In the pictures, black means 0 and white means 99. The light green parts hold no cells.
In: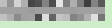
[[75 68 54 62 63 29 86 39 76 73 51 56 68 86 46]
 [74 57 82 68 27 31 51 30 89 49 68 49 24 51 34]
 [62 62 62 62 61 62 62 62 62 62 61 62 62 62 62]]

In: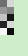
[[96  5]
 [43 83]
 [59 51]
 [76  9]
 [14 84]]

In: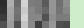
[[32 60 31 76 53 24 45 59 31 29]
 [17 68 41 82 48 47 35 58 43 55]
 [19 64 45 78 52 47 40 58 45 52]
 [23 63 43 82 52 52 32 55 48 48]]

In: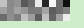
[[42 55 48 74 61 36 75 39 62 92]
 [75 53 57 34 42 91 15 96 42  6]
 [62 54 63 58 47 48 64 36 41 49]]

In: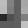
[[36 36 37 75]
 [73 50 37 64]
 [72 48 37 66]
 [15 31 37 49]]

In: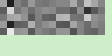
[[36 90 57 59 34 52 48 44 57 58 32 51 41 39 48]
 [64 12 50 43 59 47 45 49 52 52 66 45 75 64 52]
 [36 83 46 54 43 51 55 53 43 43 34 55 19 34 46]
 [47 64 66 57 34 50 39 36 70 72 45 44 79 56 52]
 [60 14 37 39 68 48 55 60 34 33 64 51 42 54 49]]

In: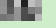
[[45 48 57 29 27 71]
 [56 31 76 13 74 66]
 [57 35 58 30 48 53]]

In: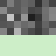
[[51 26 69 37 29 23 34 49]
 [30 48 35 40 37 19 38 26]
 [53 35 35 42 27 29 44 51]
 [31 76 27 58 12 21 43 52]
 [33 35 48 41 45 25 39 31]]
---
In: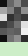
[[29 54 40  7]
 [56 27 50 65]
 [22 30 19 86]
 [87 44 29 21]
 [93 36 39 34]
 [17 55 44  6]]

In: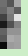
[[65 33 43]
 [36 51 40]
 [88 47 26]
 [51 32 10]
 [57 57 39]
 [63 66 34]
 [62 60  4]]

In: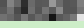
[[49 34 33 42 59 35 34 41 18 40 51 32]
 [45 33 33 53 35 45 33 43 15 29 44 35]
 [88 47 38 34  8 36 41 34 46 33 40 44]]

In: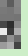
[[52 36 50]
 [51 46 47]
 [45 46 46]
 [53 18 28]
 [67 23 91]
 [42 56 36]
 [26 67 60]]

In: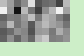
[[72 26 44 41 33 87 54 40 61 73]
 [63 94 71 55 24 46 72  7 59 93]
 [38 49 64 69 47 74 59 47 49 39]
 [45 58 63 72 61 34 56 46 71 46]
 [55 67 47 61 59 32 52 56 42 35]
 [57 51 49 78 70 40 54 39 55 38]]

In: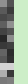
[[32 56]
 [23 35]
 [32 28]
 [56 37]
 [32 26]
 [54 15]
 [25 22]
 [17 39]
 [19 34]
 [82 82]
 [22 68]
 [49 47]]

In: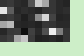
[[14 16 21 65 79 32 15 17 22 20]
 [18 16 21 20 14 16 18 15 36 89]
 [15 14 26 83 54 18 12 18 23 20]
 [16 16 20 21 13 15 14 15 72 64]
 [20 48 92 31 16 25  6 23 22 15]
 [20 13 16 14 13 23 77 65 25 21]]

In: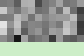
[[60 48 45 63 51 45 29 69 68 36 49 47]
 [24 43 73 44 62 46 43 66 59 46 55 78]
 [32 73 60 60 58 52 63 45 63 72 49 48]
 [22 63 73 47 54 46 51 52 45 75 57 88]
 [24 65 77 59 62 44 58 52 36 69 47 80]
 [44 35 38 59 23 50 46 40 63  8 44 54]]

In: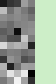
[[49 61 24 20 10]
 [38 47 55 44 73]
 [45 51 54 51 55]
 [54 52 50 42 47]
 [56 53  5 41 36]
 [48 77 30 31 42]
 [14 67 70 65 84]
 [46 42 49 50 44]
 [37 31 51 57 21]
 [61 62 44 13 69]
 [ 1 91 73 88 62]
 [18 63 94 59 47]]
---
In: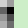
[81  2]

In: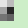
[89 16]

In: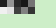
[12 88]

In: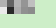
[69 16]

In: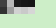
[25 61]

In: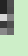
[14 30]

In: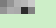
[48 67]

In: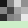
[ 9 27 56]
